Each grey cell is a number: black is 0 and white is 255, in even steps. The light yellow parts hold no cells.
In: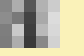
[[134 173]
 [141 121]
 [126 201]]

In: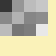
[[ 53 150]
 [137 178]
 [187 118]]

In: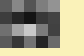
[[ 92 135]
 [ 61  38]
 [112 165]]

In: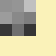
[[145 149]
 [156 137]
 [ 55 111]]

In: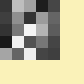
[[ 54 190]
 [ 63 143]
 [ 51 120]]

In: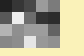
[[ 33  54]
 [ 88 237]
 [180 143]]
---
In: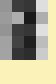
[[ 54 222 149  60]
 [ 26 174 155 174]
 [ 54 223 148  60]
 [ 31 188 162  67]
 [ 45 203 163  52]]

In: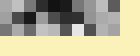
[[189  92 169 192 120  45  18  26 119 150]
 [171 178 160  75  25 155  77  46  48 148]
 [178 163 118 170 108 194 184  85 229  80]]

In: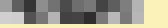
[[126 180 159  95  53 142 114  75 110 120  68  94]
 [121 183 208 206  83 119 180  66  68  46 121 184]]

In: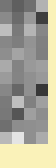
[[111 178 117  95]
 [152  62 138 107]
 [180 134 190 122]
 [147 128 135 126]
 [150 127 142 164]
 [153 159 170 131]
 [144 153 155 132]
 [144  55 135 103]
 [128 159 122 191]
 [159 141 120  85]
 [143 146 111 141]
 [143 171 184 228]]

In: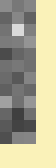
[[120 133 140]
 [135  98 100]
 [218 127 115]
 [126 148 123]
 [101 112  75]
 [120 111 113]
 [ 88 132 107]
 [116 104  96]
 [113 150 161]
 [ 63 111 102]
 [ 67  72  89]
 [131 133  79]]

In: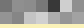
[[207 143 116 143 140 120  56]
 [149 162 148 134 196 208 172]]

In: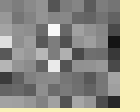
[[125 116 135 125 138 147  84 124 133  91]
 [115  98 152 117 131 148 134 136 104 100]
 [135  73 164 146 142 107 248 103 161 146]
 [138  20 223 143 157  88 125  80 146 158]
 [109  56  88 162 152 183 125 176  73 111]
 [152  73 181 148 140  99 234  83 145 146]
 [118 164  59  96 128 137 139 118 110  88]
 [119 159 100 105  94 143 108 123 112  99]
 [ 76  39 162 160 150 130 161  82 166 150]]
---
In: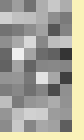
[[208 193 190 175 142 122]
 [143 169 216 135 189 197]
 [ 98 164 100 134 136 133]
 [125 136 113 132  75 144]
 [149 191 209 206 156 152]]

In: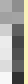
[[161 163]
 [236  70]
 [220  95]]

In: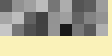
[[166 189  98  65 147 159  99 131 146]]

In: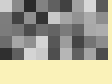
[[125  66 143  51 201 165 146 171 141]
 [108 166 144 212  87 157  68 116 140]]

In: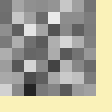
[[110 199 160 107 235 141 141 125]
 [122 174 112  91 175 214 175 127]
 [157  87 213 138  67 183 135 106]
 [209 137  36 121 133  89 153 161]]

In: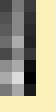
[[ 82 135  50]
 [108 172  36]
 [141 169  15]
 [119 167  26]]

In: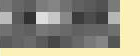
[[187  90  50 221 198 136  60  77  62 182]
 [ 91 100 106  90  71  91 105 121 133  85]]
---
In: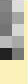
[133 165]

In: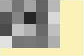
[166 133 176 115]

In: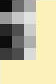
[ 10 198 203]

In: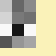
[196 121 248]

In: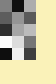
[128 149 188]

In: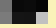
[115  21]
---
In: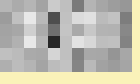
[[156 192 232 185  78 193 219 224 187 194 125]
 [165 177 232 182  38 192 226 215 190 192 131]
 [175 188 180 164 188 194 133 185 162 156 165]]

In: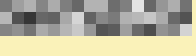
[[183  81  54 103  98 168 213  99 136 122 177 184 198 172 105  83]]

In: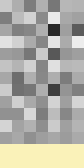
[[126 188 210 138 233 168 161]
 [226 209 171 134 228 171 237]
 [195 180 209 134 224 183 186]
 [203 112 118 174  62 148 127]
 [145 145 215 125 188 135 171]
 [159 168 144 158 167 156 170]]

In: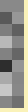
[[ 89 151]
 [184 133]
 [ 45 149]
 [199 136]]

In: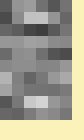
[[ 75 139 193 194 148 103]
 [151 150 161 158 139 136]
 [136 142 142 133 134 151]
 [163 131 116 115 113 122]
 [103  99 124 146 137 119]]

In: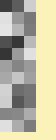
[[224 151 120]
 [ 80  55 185]
 [160 133 154]
 [210 109 117]
 [133 136 172]]

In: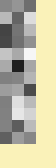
[[185 100 220]
 [ 71 112 144]
 [170  31 166]
 [157 166  75]
 [129 230 211]
 [ 96 155 134]]
